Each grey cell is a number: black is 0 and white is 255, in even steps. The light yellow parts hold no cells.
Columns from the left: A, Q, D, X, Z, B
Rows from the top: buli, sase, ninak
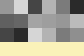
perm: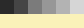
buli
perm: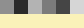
ninak
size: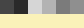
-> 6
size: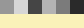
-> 6
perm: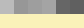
sase
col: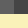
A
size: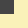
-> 1

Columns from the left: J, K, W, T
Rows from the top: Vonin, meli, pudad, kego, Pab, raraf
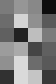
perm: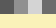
meli
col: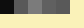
T
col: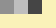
W
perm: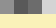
meli

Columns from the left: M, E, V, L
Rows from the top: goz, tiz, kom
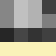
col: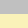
E
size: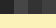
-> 4
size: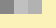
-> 3

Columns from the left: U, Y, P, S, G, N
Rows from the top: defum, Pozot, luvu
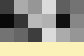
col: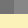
N
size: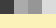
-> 4
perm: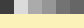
luvu

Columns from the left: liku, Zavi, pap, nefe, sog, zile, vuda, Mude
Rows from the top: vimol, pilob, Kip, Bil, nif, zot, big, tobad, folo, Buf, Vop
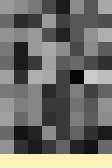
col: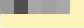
nefe
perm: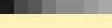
vimol
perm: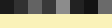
Buf

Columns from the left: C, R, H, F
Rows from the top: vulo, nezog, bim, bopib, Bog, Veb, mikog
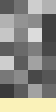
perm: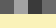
mikog
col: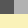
C

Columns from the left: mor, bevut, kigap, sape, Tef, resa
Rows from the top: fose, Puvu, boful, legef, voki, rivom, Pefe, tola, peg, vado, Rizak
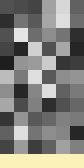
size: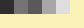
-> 5
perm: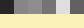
vado
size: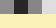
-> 4

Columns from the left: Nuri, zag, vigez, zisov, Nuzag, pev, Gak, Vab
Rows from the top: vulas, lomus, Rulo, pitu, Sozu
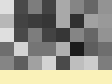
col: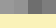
Vab
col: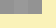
Vab

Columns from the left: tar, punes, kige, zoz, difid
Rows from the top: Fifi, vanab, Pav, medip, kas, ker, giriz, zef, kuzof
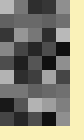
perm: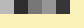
Pav
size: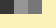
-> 3
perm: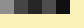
kuzof

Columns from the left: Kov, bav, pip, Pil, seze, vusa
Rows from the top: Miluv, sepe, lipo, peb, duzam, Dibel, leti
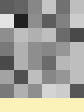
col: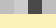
vusa
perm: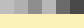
duzam
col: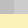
vusa
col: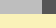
vusa
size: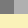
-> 2

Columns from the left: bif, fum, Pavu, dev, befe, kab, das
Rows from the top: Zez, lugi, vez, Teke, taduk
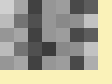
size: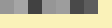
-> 7
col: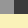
dev
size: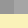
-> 2
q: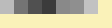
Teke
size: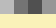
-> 4

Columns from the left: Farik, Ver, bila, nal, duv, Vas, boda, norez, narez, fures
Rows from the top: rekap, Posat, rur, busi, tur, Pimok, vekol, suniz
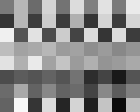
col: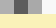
Ver
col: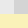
fures
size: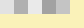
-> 5
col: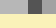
Ver
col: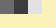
bila
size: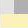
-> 2

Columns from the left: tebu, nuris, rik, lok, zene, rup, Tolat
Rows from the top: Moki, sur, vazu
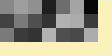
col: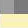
nuris
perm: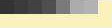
sur
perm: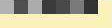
vazu

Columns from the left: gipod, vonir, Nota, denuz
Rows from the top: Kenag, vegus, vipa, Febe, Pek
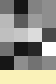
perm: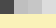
vipa
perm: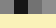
Kenag
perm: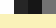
Febe

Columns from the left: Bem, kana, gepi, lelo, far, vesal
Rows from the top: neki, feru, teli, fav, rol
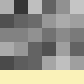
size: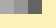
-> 3
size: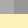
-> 2
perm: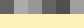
fav
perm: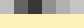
neki
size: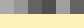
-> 6
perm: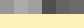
feru
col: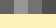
lelo

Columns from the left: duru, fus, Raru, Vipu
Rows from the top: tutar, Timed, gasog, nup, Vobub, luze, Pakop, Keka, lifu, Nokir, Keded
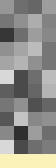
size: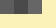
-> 3
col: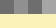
fus
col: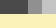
fus
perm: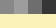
gasog
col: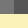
duru
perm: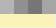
Vobub
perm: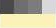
Keded

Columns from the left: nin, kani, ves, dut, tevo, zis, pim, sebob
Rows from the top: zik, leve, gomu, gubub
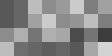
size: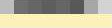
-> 8
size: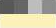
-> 4
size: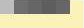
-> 5
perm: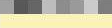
zik
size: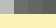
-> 4
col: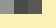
zis

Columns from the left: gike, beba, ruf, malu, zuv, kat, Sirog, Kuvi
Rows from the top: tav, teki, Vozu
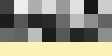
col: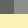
Kuvi
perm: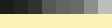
Vozu
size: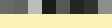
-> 8
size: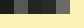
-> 5
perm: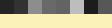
Vozu

